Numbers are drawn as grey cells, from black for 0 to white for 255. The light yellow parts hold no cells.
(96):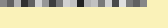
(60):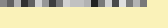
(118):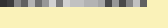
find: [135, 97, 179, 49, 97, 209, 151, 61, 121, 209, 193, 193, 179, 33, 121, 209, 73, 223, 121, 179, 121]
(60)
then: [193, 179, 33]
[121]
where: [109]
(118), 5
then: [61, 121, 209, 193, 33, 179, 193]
[121]

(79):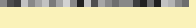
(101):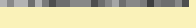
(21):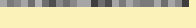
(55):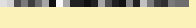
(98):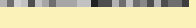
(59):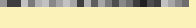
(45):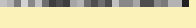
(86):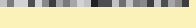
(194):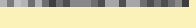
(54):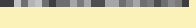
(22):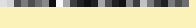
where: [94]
(59), 13
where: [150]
(59), 0
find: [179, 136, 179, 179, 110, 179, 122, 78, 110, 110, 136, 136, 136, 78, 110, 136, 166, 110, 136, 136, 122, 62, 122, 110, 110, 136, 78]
(101)
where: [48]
(55), 23
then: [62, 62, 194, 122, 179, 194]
[136]
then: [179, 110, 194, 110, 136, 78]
[179]

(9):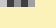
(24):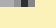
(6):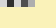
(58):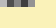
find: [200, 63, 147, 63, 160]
(9)
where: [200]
(9), 0
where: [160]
(9), 4
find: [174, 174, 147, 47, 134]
(24)
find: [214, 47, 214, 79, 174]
(6)

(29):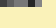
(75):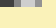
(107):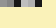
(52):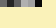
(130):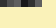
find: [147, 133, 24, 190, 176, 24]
(107)
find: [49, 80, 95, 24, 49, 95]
(130)
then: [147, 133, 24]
[190]
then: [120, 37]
[133]
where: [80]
(130), 1

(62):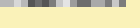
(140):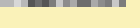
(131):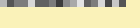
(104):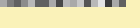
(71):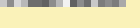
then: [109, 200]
[124]
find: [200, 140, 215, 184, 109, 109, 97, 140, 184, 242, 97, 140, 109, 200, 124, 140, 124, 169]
(71)
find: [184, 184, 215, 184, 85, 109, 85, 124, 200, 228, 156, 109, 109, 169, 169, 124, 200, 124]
(62)
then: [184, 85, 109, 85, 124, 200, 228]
[156]
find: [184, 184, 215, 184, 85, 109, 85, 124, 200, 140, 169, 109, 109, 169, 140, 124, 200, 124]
(140)
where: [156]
(62), 10

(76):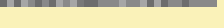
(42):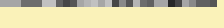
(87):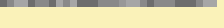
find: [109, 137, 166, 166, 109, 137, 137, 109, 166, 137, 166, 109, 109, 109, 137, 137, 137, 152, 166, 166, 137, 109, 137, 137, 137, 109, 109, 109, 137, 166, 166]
(87)
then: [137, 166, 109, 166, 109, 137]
[137]
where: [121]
(76), 11
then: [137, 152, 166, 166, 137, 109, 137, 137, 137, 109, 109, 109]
[137]
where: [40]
(42), 24
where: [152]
(87), 17

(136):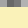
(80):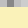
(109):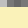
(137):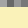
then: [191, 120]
[104]
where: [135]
(80), 1
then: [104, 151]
[120]
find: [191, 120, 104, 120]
(109)
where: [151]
(137), 2

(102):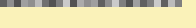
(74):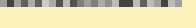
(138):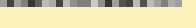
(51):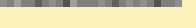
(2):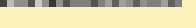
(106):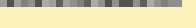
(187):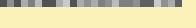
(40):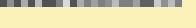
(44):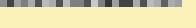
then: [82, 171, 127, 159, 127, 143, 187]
[127]
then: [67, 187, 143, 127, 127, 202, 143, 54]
[159]
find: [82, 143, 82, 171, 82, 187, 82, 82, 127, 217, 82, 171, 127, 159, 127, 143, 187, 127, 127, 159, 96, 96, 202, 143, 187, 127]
(40)
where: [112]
(102), 6

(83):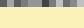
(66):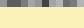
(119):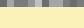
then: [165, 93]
[123]
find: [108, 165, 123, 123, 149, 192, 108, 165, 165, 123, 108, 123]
(119)
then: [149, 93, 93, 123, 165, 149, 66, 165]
[180]
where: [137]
(83), 10

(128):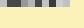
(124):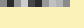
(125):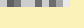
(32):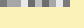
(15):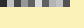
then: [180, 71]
[193]
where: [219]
(15), 5
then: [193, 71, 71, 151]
[180]
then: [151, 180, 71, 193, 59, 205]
[193]
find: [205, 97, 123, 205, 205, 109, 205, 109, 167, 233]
(125)
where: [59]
(128), 7

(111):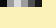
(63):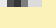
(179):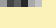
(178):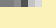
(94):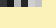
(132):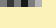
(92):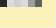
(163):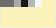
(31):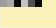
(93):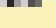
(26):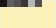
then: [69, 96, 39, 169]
[195]
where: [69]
(179), 1
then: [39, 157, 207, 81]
[109]
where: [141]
(178), 2
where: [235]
(63), 0

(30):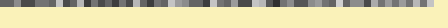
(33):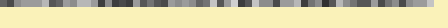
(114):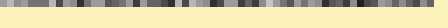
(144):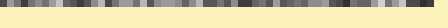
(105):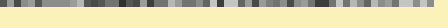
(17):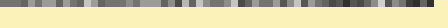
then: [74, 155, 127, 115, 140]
[74]
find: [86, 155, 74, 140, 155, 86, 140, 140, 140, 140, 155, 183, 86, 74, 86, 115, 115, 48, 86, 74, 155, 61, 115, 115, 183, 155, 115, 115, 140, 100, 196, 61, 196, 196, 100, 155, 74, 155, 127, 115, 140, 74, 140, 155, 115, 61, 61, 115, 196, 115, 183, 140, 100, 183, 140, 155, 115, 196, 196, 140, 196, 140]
(105)
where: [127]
(105), 38
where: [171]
(30), 53

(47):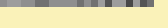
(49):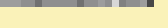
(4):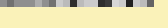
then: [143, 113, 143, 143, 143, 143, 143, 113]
[143]
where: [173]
(4), 5
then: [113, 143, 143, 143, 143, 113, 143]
[113]
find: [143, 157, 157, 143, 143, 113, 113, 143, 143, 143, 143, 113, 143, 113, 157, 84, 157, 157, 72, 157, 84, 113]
(47)
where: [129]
(49), 17

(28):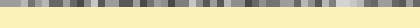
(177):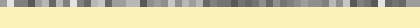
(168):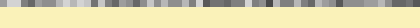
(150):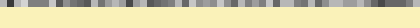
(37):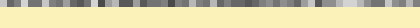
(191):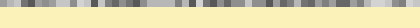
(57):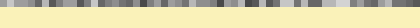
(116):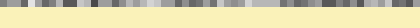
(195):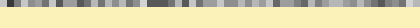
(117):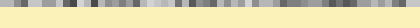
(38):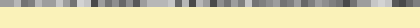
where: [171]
(116), 52
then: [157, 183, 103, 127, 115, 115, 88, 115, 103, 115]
[142]

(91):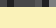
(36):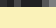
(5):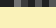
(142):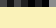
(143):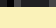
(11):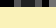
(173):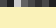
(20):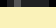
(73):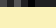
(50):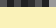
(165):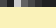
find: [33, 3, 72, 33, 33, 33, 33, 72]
(143)
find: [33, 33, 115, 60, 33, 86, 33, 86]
(5)
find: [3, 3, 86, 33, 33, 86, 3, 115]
(11)
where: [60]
(5), 3
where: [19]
(142), 1
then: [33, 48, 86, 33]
[154]

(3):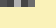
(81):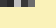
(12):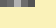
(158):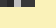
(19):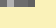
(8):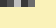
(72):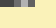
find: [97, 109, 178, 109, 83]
(12)
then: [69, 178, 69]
[109]
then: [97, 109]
[178]

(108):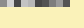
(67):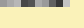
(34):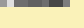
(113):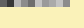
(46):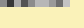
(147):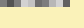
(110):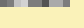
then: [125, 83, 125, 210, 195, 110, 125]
[183]
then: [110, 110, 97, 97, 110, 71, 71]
[125]

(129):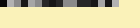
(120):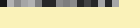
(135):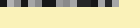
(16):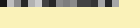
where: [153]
(135), 8
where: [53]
(16), 13
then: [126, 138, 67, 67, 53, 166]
[39]
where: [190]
(16), 1
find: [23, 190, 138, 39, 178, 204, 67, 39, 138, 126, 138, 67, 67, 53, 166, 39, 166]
(16)
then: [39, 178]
[204]

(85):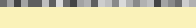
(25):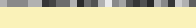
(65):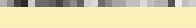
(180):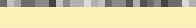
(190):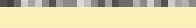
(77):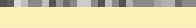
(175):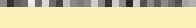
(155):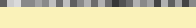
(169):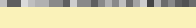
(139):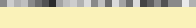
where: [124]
(175), 11
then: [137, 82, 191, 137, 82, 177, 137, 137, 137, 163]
[177]
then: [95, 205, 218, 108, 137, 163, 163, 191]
[191]
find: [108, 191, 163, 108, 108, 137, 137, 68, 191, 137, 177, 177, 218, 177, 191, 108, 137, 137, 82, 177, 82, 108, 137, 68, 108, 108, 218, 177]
(180)
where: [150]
(77), 8

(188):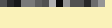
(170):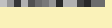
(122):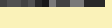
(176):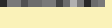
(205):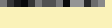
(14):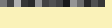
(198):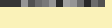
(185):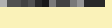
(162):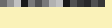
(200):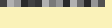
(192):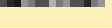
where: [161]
(198), 9
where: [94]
(188), 5
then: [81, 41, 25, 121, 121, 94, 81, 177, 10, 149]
[81]
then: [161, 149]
[108]
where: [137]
(205), 14
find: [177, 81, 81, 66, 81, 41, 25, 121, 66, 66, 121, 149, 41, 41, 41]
(185)

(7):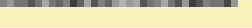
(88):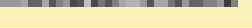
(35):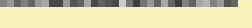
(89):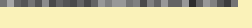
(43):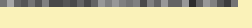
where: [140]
(89), 6
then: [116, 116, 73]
[152]
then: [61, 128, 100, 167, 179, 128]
[152]
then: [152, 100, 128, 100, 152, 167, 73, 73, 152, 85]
[100]
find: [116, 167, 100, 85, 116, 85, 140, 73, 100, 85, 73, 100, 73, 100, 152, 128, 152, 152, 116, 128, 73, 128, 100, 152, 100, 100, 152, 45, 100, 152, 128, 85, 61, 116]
(89)
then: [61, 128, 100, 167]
[179]

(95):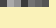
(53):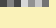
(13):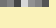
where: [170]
(95), 1
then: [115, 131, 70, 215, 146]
[131]
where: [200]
(53), 5
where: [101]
(95), 5
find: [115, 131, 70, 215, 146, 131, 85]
(13)

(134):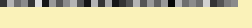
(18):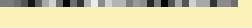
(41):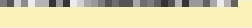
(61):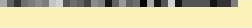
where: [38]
(18), 21
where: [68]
(61), 12
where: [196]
(61), 7

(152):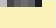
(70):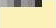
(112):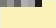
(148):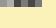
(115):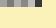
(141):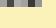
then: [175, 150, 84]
[150]
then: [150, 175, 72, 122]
[72]
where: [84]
(70), 2
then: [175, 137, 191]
[57]
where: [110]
(152), 3
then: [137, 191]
[57]

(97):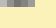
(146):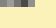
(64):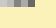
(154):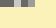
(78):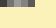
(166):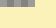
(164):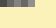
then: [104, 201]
[104]
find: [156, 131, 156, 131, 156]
(166)
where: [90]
(78), 4
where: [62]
(78), 0
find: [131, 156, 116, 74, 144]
(146)
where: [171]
(64), 3

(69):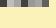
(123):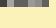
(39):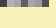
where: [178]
(39), 1
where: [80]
(39), 6

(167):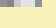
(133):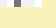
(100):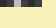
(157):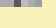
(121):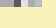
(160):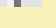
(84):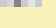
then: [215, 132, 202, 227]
[202]
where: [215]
(84), 1

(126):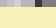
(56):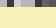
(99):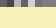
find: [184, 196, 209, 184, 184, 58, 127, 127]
(126)
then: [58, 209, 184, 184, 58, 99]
[85]
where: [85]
(56), 7
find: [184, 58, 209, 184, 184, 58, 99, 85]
(56)
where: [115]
(99), 5
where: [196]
(126), 1

